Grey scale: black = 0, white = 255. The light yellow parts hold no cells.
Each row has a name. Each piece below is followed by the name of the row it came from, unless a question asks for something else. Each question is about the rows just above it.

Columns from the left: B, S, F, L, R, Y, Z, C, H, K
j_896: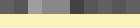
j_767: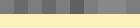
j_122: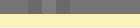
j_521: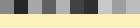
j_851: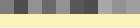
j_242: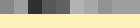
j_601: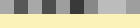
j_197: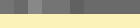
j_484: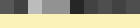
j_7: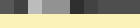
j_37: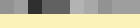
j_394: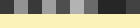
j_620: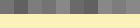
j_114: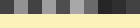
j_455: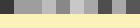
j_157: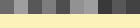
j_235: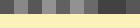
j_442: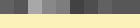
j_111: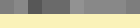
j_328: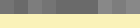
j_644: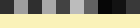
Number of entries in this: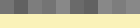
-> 10
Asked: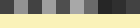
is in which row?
j_114
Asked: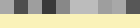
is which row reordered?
j_601
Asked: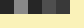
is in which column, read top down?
C

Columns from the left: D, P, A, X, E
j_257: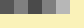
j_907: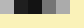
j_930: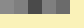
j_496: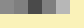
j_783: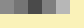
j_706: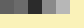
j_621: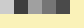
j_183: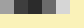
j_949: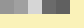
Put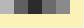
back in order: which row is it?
j_706
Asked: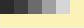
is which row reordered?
j_183

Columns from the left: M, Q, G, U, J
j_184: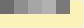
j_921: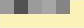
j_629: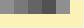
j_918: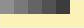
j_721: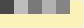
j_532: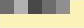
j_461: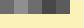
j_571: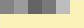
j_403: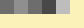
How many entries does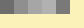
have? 5
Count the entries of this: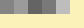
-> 5
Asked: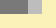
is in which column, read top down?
Q
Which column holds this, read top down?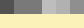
Q
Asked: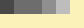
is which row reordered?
j_403
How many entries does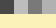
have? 4

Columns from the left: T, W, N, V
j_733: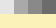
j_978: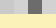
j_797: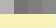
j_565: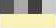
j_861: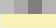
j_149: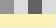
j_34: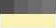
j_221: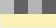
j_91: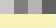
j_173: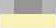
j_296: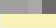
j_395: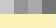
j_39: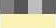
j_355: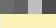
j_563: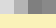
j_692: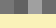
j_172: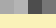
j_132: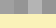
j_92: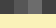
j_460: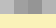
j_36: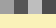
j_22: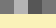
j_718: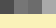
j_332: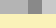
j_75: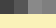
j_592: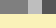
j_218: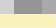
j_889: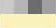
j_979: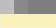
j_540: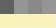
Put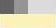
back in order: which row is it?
j_149
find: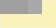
j_296
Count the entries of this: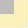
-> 1
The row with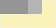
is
j_173

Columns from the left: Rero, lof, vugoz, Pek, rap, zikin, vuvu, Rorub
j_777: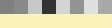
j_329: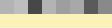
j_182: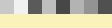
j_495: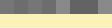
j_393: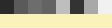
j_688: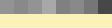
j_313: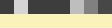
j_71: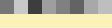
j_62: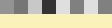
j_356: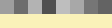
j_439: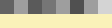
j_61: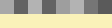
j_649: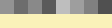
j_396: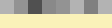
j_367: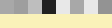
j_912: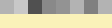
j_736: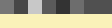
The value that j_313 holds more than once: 61
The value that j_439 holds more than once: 158

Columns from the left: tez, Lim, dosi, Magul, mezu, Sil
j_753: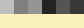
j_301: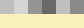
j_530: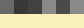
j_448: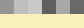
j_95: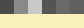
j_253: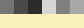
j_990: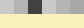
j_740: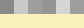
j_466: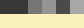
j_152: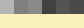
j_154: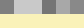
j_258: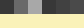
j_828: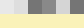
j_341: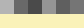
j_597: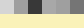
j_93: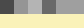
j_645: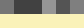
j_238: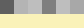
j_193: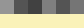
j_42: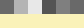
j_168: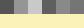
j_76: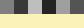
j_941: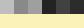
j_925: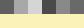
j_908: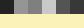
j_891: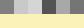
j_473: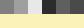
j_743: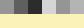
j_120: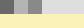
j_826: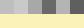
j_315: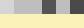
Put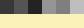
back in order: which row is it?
j_753
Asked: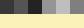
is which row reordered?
j_753
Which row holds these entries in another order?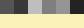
j_753
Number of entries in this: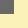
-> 1
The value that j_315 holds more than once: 190
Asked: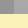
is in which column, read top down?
Magul
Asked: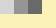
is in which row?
j_301

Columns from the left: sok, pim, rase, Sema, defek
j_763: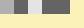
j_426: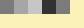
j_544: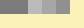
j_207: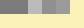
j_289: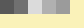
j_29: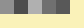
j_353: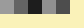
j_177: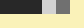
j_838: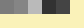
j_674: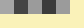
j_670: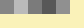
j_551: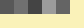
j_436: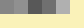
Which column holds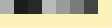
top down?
rase
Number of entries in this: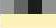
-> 4
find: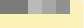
j_544
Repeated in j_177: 40
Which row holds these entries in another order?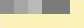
j_544

